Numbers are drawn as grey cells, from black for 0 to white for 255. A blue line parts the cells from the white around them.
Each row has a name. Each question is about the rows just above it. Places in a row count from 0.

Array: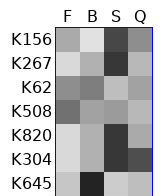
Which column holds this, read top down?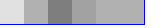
B
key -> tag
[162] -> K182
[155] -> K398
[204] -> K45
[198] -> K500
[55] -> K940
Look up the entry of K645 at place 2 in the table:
K45
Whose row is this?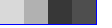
K304
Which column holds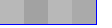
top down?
Q
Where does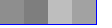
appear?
K62

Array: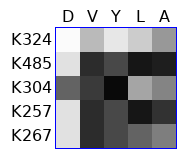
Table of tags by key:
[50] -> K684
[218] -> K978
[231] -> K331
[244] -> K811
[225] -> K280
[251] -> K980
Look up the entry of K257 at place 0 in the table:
K280
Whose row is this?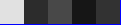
K257
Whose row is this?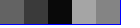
K304

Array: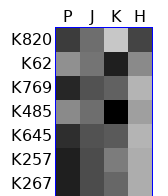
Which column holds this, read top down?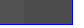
J
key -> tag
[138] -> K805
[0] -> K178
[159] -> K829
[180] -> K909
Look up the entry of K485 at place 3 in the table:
K829
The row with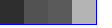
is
K645

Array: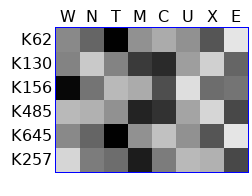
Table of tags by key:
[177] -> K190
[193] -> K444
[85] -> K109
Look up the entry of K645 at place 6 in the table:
K109
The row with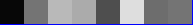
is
K156
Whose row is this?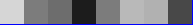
K257

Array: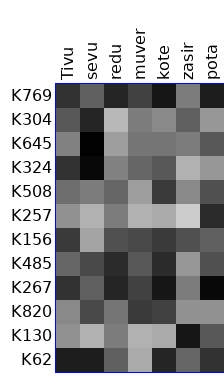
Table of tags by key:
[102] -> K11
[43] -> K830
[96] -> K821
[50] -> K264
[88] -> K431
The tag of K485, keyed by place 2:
K830
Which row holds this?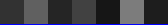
K769
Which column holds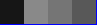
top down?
kote
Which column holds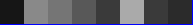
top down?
kote
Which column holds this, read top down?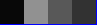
pota

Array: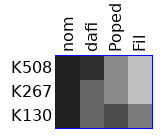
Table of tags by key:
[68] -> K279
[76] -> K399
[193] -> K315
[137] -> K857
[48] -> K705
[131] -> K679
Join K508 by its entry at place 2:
K857
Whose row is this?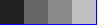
K267
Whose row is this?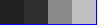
K508
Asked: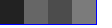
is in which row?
K130

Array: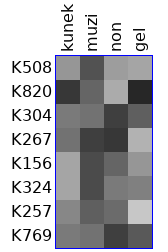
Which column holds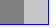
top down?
gel
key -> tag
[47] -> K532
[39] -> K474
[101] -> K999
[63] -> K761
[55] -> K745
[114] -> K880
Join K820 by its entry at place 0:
K745
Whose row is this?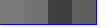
K304
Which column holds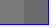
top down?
non
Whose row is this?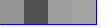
K508
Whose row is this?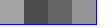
K156
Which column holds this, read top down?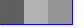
gel

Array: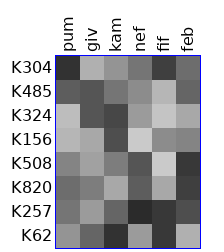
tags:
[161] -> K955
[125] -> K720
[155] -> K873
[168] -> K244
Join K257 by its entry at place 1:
K873
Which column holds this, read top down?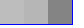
pum
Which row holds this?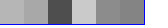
K156
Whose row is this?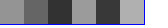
K62
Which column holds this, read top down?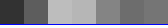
pum
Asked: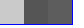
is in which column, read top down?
nef
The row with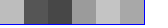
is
K324

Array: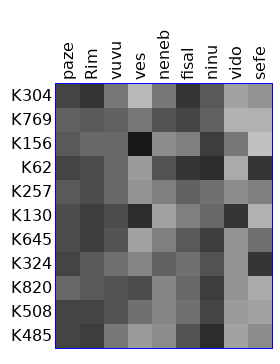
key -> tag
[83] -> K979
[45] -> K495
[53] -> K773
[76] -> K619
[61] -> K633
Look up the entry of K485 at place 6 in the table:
K495
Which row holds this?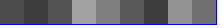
K645

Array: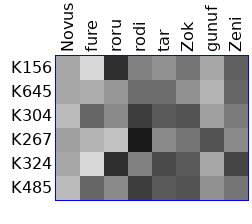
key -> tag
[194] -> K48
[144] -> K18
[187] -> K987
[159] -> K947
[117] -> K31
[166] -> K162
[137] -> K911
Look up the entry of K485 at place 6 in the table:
K18
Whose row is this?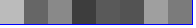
K304
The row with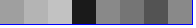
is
K267

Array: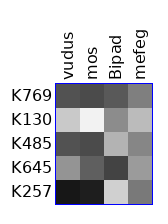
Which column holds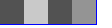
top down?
vudus
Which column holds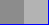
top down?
Bipad
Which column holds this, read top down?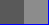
Bipad
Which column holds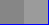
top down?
mefeg

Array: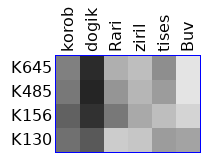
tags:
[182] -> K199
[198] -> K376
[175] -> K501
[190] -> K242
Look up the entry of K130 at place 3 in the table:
K376
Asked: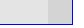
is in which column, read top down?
Buv
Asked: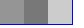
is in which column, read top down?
Rari
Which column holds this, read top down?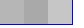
ziril
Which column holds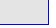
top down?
Buv

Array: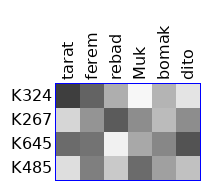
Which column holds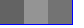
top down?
ferem
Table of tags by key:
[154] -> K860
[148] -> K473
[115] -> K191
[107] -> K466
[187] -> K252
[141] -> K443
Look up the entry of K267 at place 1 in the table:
K473
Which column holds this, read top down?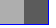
rebad
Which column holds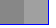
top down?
bomak
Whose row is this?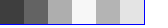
K324

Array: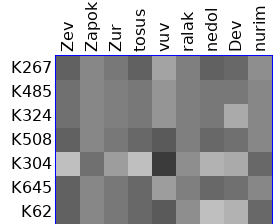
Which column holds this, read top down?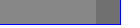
Zapok
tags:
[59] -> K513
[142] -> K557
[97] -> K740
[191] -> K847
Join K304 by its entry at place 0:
K847
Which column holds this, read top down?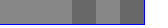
nurim
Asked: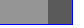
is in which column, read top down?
vuv

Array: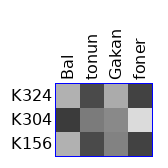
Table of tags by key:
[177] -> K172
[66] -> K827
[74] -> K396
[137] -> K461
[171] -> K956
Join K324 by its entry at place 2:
K956
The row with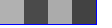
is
K324
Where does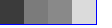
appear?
K304

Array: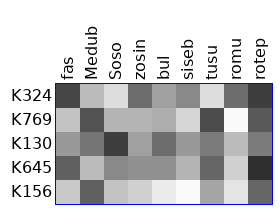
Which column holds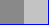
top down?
Soso
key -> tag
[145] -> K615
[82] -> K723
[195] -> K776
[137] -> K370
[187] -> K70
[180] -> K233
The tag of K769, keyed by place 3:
K233
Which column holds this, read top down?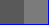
rotep
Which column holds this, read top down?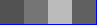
Medub
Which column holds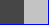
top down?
fas
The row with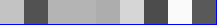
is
K769

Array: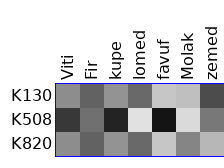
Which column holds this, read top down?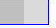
Molak
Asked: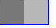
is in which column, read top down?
zemed
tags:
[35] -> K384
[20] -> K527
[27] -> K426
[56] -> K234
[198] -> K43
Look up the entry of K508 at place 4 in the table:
K527

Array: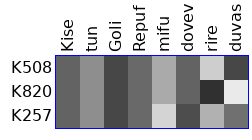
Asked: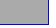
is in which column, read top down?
mifu
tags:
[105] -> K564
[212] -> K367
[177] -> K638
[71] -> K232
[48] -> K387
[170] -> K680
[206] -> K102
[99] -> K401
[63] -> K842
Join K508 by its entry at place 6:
K102
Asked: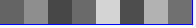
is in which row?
K257
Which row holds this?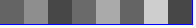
K508

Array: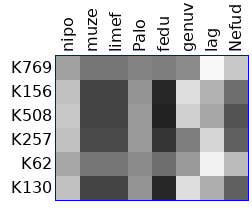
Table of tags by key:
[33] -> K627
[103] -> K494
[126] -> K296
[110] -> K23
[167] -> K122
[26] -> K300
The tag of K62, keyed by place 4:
K23
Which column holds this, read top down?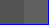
Nefud
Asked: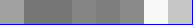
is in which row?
K769
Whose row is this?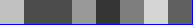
K257
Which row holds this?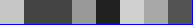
K508

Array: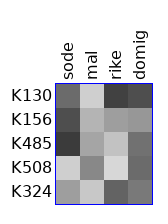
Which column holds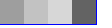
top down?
rike
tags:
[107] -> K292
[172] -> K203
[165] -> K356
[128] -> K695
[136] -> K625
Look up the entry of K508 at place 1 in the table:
K625
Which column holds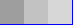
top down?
rike

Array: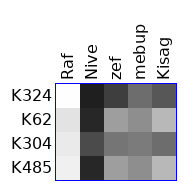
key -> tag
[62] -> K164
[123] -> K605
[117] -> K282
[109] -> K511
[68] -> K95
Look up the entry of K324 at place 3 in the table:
K511
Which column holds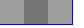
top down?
zef
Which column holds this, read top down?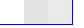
Raf
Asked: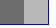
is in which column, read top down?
Kisag
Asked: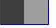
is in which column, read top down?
zef
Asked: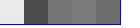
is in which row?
K304

